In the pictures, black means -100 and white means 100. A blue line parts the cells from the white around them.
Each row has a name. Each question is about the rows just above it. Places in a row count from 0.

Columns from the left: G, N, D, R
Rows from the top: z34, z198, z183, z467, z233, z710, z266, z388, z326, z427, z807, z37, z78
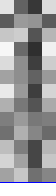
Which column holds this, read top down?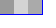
R
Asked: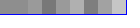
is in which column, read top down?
N
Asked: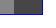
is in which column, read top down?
D

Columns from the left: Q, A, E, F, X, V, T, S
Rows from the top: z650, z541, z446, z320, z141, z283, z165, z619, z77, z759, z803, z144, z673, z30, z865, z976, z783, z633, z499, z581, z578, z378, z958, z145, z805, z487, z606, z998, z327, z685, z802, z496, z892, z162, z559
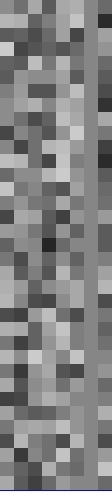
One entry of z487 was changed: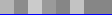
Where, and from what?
3, [26]
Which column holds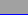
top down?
X

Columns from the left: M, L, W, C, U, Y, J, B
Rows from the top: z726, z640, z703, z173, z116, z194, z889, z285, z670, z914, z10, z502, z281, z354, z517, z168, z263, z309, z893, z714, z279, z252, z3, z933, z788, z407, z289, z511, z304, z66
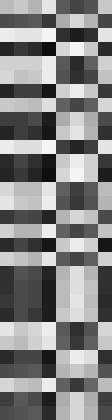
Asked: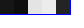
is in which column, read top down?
C
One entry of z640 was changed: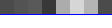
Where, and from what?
7, [-46]
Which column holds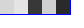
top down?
M
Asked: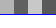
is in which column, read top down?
U

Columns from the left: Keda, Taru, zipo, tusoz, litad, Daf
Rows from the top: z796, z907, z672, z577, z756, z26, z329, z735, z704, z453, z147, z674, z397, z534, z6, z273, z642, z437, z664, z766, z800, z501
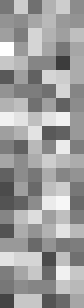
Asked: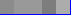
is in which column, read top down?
Daf
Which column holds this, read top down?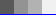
Keda
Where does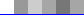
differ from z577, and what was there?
2, [67]

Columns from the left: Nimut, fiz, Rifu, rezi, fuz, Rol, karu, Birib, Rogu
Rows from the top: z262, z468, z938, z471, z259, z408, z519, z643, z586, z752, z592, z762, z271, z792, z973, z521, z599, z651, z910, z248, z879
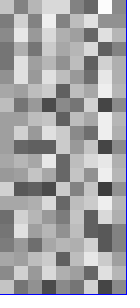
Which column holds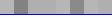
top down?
Rogu
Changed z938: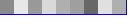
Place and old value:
8, [43]
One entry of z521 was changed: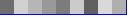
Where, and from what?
5, [54]
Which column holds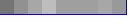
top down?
Nimut

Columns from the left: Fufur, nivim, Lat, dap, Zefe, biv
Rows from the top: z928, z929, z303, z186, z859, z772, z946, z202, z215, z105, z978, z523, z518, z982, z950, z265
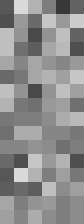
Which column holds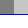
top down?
dap
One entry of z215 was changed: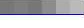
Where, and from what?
2, [-1]
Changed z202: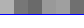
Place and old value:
2, [-12]
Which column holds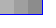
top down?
Zefe
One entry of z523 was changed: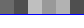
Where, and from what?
2, [55]

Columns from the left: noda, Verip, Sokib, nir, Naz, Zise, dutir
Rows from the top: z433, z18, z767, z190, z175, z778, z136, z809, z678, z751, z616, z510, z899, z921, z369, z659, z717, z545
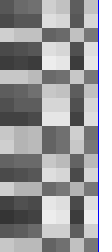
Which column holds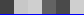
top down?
noda
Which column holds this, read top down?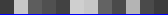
Zise
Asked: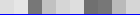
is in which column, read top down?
dutir
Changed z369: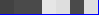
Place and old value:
1, [-37]

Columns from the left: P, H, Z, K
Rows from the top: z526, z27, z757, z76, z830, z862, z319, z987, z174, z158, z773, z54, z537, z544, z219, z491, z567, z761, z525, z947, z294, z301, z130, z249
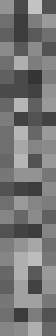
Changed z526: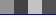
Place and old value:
1, [-42]
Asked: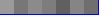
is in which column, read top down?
K
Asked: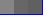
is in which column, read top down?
P
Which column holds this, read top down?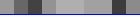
H

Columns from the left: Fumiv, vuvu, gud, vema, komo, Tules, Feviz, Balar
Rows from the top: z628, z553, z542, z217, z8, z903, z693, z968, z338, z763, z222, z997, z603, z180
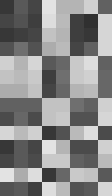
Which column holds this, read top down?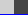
gud
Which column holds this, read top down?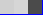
Balar
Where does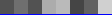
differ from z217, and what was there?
7, [68]
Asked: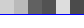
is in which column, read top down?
Feviz

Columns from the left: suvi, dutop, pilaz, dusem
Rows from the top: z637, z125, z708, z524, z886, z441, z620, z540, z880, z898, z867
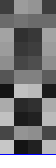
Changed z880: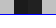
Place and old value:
3, [46]
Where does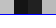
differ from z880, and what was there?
1, [-79]

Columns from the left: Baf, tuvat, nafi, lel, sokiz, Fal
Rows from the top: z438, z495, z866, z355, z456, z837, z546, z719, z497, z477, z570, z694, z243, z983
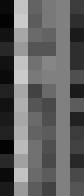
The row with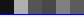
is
z719
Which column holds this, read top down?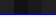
Baf
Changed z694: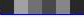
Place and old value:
4, [0]
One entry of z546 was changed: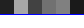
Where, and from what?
3, [-17]

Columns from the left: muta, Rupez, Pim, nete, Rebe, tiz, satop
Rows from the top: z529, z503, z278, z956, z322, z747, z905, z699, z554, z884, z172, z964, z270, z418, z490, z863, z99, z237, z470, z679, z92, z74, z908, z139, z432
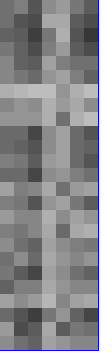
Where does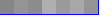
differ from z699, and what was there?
6, [10]
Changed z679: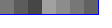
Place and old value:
5, [-12]
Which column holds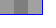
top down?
Rebe
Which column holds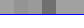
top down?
Rebe

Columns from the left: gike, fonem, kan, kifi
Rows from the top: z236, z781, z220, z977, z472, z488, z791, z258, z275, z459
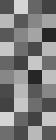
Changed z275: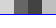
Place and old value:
3, [56]
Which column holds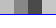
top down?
kifi
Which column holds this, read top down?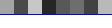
kan

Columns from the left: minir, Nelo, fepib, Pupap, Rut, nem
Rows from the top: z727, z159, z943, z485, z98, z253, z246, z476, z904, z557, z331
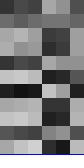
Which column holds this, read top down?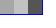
minir
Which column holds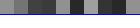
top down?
Rut
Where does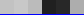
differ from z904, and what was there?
5, [41]
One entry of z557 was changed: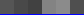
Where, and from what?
4, [14]

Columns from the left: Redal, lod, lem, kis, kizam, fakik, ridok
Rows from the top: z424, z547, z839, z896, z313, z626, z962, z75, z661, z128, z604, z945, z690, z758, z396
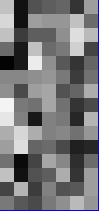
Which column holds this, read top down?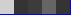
fakik
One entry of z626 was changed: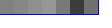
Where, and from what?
0, [6]
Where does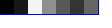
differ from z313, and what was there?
2, [85]
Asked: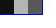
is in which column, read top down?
lod
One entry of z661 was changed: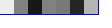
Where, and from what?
0, [80]

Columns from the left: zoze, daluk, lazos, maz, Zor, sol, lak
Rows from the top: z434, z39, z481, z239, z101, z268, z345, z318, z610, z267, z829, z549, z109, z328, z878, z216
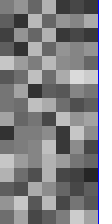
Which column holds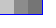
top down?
sol
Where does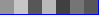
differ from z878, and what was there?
4, [-44]
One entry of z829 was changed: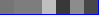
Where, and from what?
2, [4]

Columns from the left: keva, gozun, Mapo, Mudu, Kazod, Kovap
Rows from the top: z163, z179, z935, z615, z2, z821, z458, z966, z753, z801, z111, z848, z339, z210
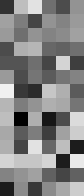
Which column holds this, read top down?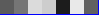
Kovap
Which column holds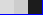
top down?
Kovap
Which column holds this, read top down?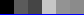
gozun
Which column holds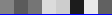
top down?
Kovap
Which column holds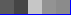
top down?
gozun
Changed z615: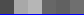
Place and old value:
1, [37]

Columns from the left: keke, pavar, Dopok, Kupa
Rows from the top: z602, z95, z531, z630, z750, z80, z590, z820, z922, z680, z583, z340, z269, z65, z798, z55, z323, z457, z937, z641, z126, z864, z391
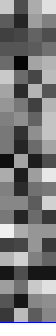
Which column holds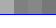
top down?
keke
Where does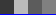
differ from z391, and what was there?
3, [6]
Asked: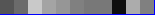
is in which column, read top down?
keke
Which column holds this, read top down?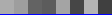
Dopok
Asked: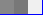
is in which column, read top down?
keke
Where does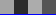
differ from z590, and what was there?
2, [41]

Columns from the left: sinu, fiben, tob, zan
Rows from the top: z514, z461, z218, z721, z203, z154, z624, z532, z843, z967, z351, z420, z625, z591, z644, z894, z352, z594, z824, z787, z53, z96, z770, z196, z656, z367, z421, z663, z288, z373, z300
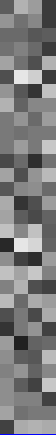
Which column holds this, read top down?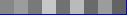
zan
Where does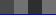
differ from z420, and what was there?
1, [-17]
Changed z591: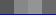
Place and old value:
2, [11]

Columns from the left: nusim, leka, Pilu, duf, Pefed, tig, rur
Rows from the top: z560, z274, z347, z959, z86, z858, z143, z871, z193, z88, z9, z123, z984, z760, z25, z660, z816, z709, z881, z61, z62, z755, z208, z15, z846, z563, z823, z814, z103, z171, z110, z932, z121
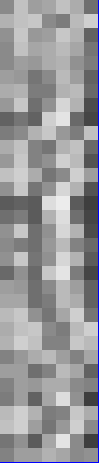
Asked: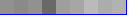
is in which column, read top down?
nusim
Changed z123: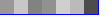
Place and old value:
6, [-35]
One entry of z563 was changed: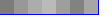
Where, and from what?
0, [2]
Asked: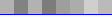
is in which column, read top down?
tig
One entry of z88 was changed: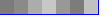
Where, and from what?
2, [40]

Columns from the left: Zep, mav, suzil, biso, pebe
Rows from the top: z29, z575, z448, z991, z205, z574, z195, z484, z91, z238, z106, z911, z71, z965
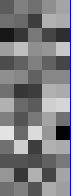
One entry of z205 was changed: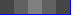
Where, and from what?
0, [-40]
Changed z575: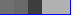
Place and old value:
4, [34]
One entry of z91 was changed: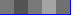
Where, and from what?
0, [0]
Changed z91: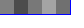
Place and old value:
1, [-35]

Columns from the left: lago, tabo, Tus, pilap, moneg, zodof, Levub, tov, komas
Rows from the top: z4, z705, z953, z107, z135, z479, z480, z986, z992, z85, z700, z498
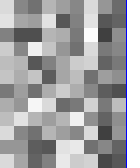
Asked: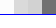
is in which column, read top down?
Levub
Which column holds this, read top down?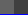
tov

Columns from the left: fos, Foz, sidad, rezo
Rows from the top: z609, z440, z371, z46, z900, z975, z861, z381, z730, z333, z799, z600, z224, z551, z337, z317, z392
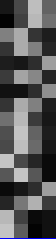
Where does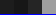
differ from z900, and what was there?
2, [-65]
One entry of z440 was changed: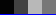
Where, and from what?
3, [-12]
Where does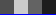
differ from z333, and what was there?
1, [54]
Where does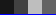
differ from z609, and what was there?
1, [-43]

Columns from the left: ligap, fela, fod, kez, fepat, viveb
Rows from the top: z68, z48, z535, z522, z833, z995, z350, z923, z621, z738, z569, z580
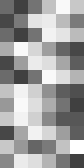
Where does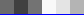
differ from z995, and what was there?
4, [74]
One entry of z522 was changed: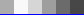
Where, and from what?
4, [-21]
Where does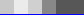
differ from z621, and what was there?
1, [90]

